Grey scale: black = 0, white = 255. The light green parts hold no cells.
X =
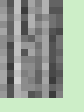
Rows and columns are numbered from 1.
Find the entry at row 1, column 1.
140
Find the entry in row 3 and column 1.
165
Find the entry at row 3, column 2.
114
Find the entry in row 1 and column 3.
192
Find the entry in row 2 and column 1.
152
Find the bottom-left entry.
152
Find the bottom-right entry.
127
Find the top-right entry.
99
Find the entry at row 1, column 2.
84

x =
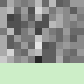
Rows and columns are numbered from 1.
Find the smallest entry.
38
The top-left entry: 106
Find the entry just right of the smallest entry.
94
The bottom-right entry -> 122
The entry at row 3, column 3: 81
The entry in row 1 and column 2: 170
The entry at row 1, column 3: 138
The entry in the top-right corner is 154
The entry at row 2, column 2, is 186
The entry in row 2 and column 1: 170
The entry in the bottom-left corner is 201
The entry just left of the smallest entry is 122
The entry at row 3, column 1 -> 170

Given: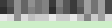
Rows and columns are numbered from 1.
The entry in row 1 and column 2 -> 87
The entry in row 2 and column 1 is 45
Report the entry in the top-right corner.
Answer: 73
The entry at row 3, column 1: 232
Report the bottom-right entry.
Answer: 218
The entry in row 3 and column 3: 144

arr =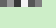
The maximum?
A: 244
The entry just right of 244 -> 86

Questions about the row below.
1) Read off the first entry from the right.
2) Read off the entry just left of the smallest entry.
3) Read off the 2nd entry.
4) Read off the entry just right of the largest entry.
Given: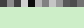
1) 114
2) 209
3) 141
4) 12

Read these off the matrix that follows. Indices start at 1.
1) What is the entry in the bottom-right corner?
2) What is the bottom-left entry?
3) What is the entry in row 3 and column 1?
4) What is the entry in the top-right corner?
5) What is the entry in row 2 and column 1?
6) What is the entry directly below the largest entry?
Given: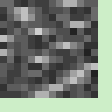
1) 50
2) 62
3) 50
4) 92
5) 62
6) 50

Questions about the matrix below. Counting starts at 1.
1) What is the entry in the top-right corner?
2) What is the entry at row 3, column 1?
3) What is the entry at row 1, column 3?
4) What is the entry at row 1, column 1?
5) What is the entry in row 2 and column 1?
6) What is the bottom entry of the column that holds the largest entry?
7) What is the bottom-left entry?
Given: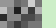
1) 119
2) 43
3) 103
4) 150
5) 193
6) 119
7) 150

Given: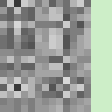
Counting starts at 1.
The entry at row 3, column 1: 112
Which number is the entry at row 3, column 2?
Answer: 98
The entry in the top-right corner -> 112
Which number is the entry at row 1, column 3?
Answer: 56
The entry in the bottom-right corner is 152
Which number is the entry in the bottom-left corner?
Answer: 139
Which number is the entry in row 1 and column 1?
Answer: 98
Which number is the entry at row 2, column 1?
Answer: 152
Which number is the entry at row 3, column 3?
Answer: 126
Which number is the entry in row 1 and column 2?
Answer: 204

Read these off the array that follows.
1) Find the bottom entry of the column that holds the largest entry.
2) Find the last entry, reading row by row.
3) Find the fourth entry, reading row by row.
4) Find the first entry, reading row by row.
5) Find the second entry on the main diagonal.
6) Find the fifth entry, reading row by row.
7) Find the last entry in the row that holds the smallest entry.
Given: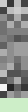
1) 68
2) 158
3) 68
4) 204
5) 189
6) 68
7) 55

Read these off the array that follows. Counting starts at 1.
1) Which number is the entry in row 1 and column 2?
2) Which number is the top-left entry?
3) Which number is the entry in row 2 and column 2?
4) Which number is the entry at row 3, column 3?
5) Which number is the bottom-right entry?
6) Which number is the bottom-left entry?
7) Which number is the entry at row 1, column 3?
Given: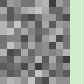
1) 155
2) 91
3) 91
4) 116
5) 143
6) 155
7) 143

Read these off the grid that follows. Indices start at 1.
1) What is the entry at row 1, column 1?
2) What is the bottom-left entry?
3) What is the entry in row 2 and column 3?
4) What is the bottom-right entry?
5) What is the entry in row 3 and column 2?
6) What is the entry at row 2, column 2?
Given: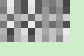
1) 137
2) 166
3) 122
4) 222
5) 110
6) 222
